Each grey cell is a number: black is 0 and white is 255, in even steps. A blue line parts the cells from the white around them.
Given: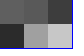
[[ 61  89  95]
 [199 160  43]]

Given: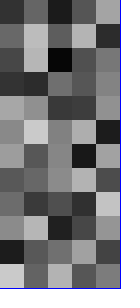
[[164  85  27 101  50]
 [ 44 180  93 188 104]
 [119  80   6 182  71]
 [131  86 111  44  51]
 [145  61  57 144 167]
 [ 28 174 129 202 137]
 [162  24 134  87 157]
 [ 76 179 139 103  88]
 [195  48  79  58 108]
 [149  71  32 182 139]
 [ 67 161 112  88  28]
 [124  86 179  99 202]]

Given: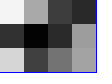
[[ 41  61 169 244]
 [157  42   3  49]
 [163 115  64 214]]

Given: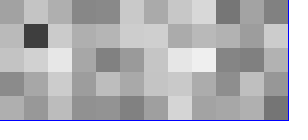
[[129 163 118 216 199 170 201 137 135 175 196 162]
 [204 157 178 185 171 207 205 181 175 203  62 186]
 [178 128 133 239 230 197 154 129 167 231 209 195]
 [151 191 142 172 201 196 169 189 157 204 167 139]
 [117 176 167 163 213 159 129 147 145 188 152 175]]

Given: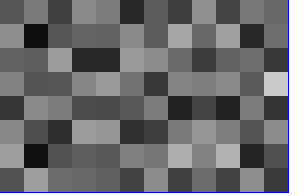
[[105 121  69 144  62  92  41 124 137  65 123  86]
 [110  40 160 105 165  92 137  99 100  86  14 141]
 [ 56 110  98  60 106 140 154  40  41 155  94  98]
 [202  90 138 127 131  56 115 153 134  87  84 130]
 [ 53 125  35  69  35 125  89  74  77 124 137  55]
 [140  85 126 149 123  63  48 150 156  46  79 135]
 [ 81  37 178 129 174 119 128  88  95  82  17 158]
 [ 59 142  67 109  64 139  67  97 104 109 157  83]]

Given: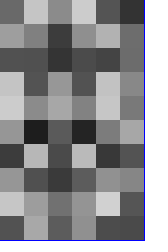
[[ 51  84 204 139 197 105]
 [109 178 143  60 128 158]
 [108  68  75  52  80  81]
 [136 194  82 151  83 196]
 [121 198 130 167 139 204]
 [167 124  36  90  29 150]
 [ 83  56 186  74 183  60]
 [134 145  92  58  80 150]
 [ 85 209 148 113 157 198]
 [ 74  76 144  92 168  82]]

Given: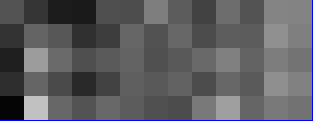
[[131 132  83 109  66  92 126  77  79  26  28  53  83]
 [127 144  92  93  76 103  82 102  61  48  87 100  51]
 [115 125  99 128 105  89  80  99  90  79 106 156  31]
 [129 143  90 103  76  98  89  95  66  41  74 101  46]
 [114 121 101 159 121  76  80  92 104  83 103 193   5]]

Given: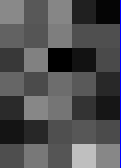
[[  5  32 134  88 137]
 [ 79  79 126  85  98]
 [ 74  18   0 129  56]
 [ 40  89 109  75 102]
 [ 22  51 117 135  42]
 [ 75  87  79  39  20]
 [135 191  85 120  78]]

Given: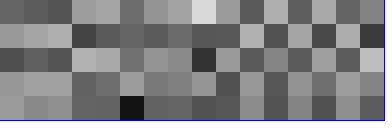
[[131 100 169  94 175  90 155 217 163 148 109 165 157  84  92 101]
 [ 59 173  73 165  82 177  88  87 107  91 101  90  68 175 165 153]
 [190  92 159  91 133  90 154  51 138 148 113 169 178  84  96  79]
 [132 157 111 147  87 152  81 149 128 121 156 110  98 161 161 151]
 [ 92 143  81 132  83 140  87  82 101  98  19  99 100 144 137 155]]
